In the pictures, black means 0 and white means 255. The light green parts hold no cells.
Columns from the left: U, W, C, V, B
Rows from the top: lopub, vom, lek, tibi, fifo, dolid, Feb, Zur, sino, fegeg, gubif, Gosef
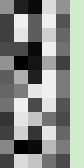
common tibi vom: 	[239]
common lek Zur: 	[229]
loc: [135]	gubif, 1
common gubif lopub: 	[10]
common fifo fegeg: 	[63]
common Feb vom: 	[239]

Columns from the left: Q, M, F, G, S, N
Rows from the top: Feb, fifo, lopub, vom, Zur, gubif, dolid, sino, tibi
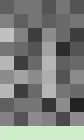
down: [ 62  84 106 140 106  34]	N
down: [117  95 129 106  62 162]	M
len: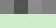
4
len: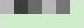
5
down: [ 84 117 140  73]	S
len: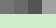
4
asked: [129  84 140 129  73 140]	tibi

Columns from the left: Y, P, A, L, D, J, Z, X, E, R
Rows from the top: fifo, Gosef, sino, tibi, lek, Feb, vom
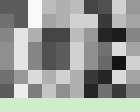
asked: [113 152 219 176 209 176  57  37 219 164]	Feb
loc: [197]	vom, 4
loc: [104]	lek, 8

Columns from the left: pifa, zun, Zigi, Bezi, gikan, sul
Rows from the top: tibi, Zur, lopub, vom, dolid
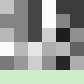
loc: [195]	tibi, 1
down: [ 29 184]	gikan
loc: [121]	dolid, 1
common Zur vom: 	[251]
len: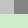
2
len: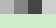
4

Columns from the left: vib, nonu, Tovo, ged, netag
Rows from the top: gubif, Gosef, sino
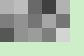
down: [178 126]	vib
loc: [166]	Gosef, 4
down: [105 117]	Tovo
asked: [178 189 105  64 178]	gubif

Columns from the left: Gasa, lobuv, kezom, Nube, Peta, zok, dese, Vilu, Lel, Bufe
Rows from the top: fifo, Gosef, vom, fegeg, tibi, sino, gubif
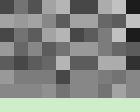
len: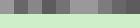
10
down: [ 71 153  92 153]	Gasa
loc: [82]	fifo, 3
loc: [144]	gubif, 4
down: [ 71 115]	Peta
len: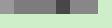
7
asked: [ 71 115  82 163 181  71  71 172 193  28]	fifo

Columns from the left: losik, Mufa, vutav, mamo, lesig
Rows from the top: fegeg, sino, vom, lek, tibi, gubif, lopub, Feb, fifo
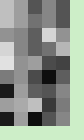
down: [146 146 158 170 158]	Mufa
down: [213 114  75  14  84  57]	mamo
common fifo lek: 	[134]

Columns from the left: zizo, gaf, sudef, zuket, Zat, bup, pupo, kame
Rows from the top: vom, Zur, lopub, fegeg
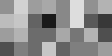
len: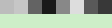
8
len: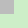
1
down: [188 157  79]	zizo
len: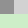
2
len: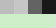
4
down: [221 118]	bup

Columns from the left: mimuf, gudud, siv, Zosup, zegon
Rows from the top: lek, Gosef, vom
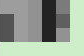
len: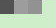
3
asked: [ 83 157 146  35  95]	Gosef
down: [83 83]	mimuf
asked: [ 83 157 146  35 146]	vom
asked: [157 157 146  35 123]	lek
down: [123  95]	zegon

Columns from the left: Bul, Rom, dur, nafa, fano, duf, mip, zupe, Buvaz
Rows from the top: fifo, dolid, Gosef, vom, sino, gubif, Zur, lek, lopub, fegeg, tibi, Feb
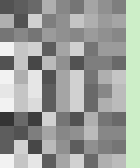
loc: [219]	lek, 3
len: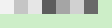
7
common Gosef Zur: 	[135]
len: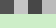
4

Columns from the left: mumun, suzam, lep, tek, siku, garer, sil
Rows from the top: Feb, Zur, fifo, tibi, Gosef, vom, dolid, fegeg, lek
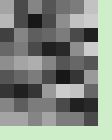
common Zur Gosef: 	[142]
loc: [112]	Feb, 5
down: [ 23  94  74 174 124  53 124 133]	lep
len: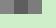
3
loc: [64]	fifo, 1
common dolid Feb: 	[194]
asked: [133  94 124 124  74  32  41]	fegeg

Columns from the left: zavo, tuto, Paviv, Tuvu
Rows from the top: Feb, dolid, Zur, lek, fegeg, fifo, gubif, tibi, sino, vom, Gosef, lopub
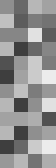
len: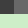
2
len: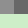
2
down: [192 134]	zavo
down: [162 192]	tuto
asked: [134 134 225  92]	Zur
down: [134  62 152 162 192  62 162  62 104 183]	tuto

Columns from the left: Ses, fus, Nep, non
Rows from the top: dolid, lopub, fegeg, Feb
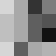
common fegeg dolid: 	[169]
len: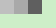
3
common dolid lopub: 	[169]
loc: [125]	dolid, 4

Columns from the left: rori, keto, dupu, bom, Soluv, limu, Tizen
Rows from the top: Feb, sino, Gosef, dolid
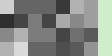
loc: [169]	sino, 5
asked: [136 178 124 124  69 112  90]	Gosef
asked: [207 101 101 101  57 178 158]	Feb
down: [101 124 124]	dupu
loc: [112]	Gosef, 6
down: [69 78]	Soluv
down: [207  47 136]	rori

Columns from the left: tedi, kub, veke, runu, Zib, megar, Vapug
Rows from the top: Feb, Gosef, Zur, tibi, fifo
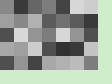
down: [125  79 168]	runu
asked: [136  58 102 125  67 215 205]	Feb
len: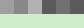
6
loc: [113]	Gosef, 5
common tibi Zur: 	[79]

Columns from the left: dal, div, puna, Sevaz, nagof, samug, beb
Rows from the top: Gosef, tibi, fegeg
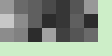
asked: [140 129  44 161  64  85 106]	fegeg
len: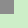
1

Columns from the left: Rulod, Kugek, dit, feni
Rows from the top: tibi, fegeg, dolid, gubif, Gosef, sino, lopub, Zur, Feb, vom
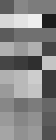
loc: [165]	vom, 1
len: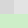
2
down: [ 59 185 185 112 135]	Kugek
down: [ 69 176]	Rulod
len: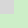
1

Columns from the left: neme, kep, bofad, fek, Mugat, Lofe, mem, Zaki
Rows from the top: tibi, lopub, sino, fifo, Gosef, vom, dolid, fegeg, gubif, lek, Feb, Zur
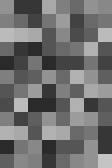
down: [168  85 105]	Mugat
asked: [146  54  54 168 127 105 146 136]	tibi
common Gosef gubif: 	[66]

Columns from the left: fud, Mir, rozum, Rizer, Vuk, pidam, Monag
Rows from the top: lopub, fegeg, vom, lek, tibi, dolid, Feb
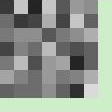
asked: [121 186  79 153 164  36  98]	tibi
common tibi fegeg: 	[98]
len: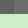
2
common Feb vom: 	[142]

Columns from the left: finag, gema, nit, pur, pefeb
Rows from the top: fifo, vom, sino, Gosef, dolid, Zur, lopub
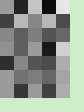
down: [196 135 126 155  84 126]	nit
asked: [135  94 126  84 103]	sino
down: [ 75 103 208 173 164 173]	pefeb
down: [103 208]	pefeb
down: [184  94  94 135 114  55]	gema
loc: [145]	Gosef, 1

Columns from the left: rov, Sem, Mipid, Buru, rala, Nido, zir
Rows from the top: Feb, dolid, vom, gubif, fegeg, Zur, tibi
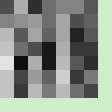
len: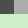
2
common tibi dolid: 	[110]
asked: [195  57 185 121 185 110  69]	tibi

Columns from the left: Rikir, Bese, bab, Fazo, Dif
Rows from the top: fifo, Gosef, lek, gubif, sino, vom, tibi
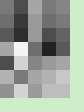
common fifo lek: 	[77]
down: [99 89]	Dif
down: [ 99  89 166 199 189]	Dif
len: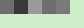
5

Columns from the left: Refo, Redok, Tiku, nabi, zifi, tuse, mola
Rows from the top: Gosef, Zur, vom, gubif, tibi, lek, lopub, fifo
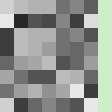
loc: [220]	Zur, 7
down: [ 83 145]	nabi
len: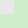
1
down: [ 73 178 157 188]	nabi
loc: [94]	Gosef, 7
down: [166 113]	Refo
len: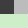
2

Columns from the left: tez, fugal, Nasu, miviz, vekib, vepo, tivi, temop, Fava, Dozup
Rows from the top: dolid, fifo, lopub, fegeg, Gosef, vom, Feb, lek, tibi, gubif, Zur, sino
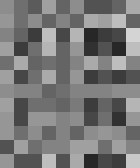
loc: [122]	lek, 6
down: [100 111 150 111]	temop
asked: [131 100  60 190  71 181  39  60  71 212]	lopub
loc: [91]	dolid, 3
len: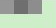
3

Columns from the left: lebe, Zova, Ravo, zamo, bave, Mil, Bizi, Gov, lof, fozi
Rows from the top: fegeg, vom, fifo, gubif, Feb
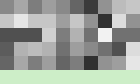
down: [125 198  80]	Ravo
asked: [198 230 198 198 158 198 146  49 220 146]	vom
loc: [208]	fifo, 4
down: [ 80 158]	lof
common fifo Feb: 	[125]

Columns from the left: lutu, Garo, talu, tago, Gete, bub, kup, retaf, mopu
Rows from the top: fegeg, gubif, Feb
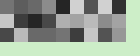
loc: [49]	fegeg, 9
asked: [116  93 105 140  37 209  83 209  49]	fegeg
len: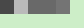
5

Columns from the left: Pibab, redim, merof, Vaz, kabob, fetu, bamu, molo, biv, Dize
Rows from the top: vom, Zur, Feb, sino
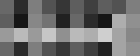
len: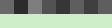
8
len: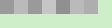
7

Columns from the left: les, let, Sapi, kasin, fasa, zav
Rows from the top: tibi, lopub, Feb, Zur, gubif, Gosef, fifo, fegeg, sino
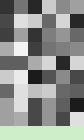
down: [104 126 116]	kasin
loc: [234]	Gosef, 2
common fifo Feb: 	[104]
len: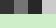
4
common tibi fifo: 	[203]
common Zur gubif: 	[171]
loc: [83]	Gosef, 4

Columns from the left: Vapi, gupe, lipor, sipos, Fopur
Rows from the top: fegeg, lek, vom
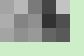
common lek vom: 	[144]
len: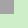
1

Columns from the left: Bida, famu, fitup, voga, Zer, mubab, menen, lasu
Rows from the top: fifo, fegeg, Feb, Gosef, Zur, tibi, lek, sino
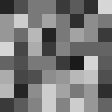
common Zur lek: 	[121]
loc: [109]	Feb, 2
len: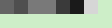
7
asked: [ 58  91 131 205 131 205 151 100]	sino
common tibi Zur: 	[79]
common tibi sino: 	[151]
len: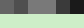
6

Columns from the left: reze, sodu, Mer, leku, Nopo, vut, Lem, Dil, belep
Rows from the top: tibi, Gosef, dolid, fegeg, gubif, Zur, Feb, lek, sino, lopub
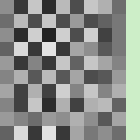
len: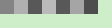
7
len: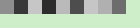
9
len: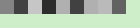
9
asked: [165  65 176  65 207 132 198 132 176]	Feb
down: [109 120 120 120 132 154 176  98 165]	belep
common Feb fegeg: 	[165]

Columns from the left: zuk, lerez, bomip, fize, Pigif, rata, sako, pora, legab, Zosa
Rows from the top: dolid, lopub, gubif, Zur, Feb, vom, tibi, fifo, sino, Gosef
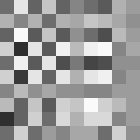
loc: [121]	Feb, 6
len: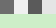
4
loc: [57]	vom, 2
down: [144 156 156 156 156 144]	Zosa

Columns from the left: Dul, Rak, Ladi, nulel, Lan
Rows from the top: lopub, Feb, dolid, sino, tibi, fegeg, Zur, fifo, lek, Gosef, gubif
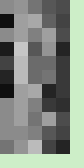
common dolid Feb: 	[159]
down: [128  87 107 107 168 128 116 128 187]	Ladi
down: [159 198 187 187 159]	Rak
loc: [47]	fifo, 5
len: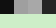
4
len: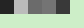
5

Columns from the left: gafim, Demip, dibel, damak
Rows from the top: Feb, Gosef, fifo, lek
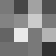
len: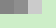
3
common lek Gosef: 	[121]
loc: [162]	Feb, 3
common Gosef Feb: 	[121]
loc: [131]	Gosef, 1
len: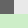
2
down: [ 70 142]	Demip

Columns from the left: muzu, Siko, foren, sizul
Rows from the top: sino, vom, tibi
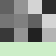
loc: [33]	tibi, 3
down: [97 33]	foren
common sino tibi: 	[148]
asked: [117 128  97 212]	vom
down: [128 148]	Siko
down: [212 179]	sizul

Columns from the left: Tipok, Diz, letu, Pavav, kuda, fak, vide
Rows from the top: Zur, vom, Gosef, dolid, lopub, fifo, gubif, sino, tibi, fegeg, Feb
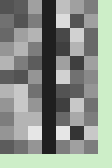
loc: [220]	vom, 5
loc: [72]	Gosef, 5
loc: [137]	fifo, 7
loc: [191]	Zur, 5
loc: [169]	tibi, 6
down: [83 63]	kuda
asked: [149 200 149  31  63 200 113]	sino

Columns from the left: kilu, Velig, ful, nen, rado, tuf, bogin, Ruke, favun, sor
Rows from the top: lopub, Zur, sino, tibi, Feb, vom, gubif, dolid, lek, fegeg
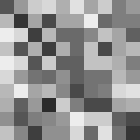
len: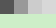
4
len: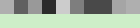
10

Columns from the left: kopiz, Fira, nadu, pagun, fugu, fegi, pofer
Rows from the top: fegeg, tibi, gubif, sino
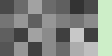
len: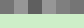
6
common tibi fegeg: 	[95]
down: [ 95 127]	fugu
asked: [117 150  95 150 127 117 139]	tibi

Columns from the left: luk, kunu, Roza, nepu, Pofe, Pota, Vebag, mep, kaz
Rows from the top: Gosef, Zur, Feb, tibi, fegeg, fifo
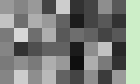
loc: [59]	fifo, 8
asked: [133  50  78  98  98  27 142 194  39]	tibi
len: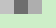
3
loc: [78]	tibi, 3
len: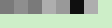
7

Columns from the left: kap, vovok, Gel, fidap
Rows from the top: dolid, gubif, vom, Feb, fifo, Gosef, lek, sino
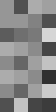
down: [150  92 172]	kap
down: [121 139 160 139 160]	Gel
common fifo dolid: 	[160]
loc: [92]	vom, 1

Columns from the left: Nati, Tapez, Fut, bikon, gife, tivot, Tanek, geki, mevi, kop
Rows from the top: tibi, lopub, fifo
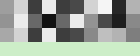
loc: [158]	tibi, 1
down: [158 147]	Nati
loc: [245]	tibi, 8
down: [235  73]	tivot
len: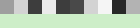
10

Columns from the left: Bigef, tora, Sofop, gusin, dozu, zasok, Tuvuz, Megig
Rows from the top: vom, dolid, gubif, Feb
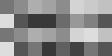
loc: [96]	Feb, 5
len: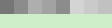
8
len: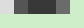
5
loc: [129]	dolid, 7

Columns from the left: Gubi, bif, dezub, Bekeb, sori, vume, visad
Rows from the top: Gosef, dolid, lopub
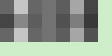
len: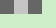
3
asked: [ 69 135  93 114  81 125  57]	dolid
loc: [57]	dolid, 7

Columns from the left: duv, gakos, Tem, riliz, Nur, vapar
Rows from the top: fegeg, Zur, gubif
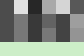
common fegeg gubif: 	[76]
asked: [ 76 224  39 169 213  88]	fegeg

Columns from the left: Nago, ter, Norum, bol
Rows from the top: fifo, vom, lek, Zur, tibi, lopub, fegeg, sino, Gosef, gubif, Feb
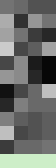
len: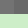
2
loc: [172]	vom, 1
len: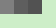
3
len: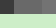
4
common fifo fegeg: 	[105]
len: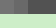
4

